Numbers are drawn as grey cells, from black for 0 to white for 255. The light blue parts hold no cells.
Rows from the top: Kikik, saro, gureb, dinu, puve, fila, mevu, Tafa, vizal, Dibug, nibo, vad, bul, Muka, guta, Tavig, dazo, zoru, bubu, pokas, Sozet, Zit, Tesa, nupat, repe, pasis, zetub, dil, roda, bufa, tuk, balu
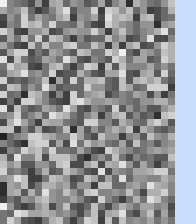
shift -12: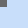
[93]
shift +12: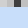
[220 204  75 204]

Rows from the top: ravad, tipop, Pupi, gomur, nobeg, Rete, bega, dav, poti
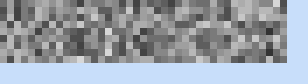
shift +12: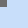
[122]
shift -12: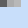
[ 82 160 172]
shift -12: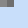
[123  98]
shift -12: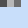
[ 67 172  98]

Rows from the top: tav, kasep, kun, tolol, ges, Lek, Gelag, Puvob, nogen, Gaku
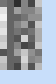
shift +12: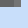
[112 112 128]
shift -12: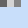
[ 88 200 120]
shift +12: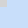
[224]
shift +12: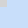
[224]

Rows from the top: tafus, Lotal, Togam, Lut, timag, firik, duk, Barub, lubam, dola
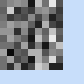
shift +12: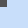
[95]
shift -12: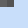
[85 71]

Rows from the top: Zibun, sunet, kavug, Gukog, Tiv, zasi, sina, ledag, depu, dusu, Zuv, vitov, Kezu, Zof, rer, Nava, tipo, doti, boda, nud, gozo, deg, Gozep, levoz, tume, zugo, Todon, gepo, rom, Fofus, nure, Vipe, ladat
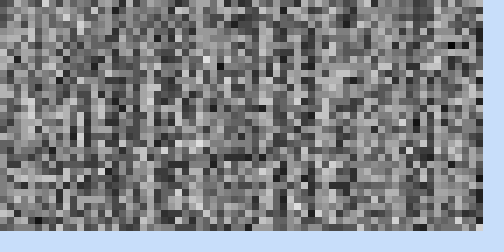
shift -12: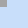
[153]
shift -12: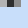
[167  35 129]
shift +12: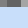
[139 111 111 177]

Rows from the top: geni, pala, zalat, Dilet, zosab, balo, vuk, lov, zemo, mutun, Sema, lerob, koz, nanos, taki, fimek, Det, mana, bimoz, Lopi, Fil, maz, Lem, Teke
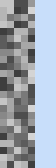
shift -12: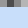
[140  65 124 169]
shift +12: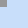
[164]
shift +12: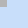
[193]
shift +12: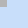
[193]

